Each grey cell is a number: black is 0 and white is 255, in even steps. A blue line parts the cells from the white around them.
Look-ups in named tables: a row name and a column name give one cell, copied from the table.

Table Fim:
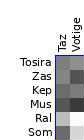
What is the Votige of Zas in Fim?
84
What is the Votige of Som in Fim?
214
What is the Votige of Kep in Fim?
123
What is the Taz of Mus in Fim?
85
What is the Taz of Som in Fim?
107
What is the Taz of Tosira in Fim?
126
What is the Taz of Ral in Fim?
188
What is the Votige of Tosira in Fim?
143
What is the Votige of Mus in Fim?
58
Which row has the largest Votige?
Ral

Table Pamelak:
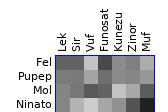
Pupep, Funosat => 110
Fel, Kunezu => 139
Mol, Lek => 133
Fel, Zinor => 127
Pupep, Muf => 151
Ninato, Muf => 33
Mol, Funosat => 98
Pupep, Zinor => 134
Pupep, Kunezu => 138
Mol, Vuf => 89
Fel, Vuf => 196
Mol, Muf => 91
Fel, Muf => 172
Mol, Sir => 119
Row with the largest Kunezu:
Mol

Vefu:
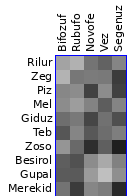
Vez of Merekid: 124
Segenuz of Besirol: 129
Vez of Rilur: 98
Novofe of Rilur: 116
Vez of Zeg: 121
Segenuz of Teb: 126
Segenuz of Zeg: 60
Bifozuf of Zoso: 149

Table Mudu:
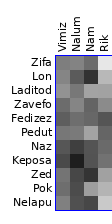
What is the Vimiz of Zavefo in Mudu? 108
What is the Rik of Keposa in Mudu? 114
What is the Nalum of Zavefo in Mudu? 133
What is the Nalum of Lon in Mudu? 91
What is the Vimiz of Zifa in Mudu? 126
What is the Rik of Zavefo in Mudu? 139
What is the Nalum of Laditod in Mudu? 120
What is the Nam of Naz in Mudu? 84
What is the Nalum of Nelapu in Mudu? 80
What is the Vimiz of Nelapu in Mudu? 128
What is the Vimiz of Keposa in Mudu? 74
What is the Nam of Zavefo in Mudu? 100
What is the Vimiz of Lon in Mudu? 133
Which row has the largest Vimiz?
Laditod

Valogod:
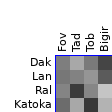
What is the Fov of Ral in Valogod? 132
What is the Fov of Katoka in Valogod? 108
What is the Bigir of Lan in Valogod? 91
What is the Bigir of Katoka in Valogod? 179
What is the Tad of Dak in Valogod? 168
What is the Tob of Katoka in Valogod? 56
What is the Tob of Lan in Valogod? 149
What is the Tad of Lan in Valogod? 130
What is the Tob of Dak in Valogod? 122
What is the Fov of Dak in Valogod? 126
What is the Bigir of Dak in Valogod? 69
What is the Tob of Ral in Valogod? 134
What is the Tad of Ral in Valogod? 59
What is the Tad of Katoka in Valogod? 168
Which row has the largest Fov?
Ral

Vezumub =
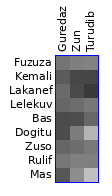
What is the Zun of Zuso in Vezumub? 110
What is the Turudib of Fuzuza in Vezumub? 130
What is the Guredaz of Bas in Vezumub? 75
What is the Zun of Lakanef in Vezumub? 74
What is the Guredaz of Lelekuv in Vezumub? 102
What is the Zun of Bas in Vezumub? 77
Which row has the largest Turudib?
Mas

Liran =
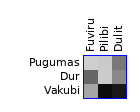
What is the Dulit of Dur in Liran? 137
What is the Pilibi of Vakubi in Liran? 12
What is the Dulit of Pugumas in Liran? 120
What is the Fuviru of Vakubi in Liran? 165
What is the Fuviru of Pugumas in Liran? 207
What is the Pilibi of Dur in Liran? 203
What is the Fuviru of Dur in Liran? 102
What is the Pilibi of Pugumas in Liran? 202
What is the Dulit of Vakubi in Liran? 24

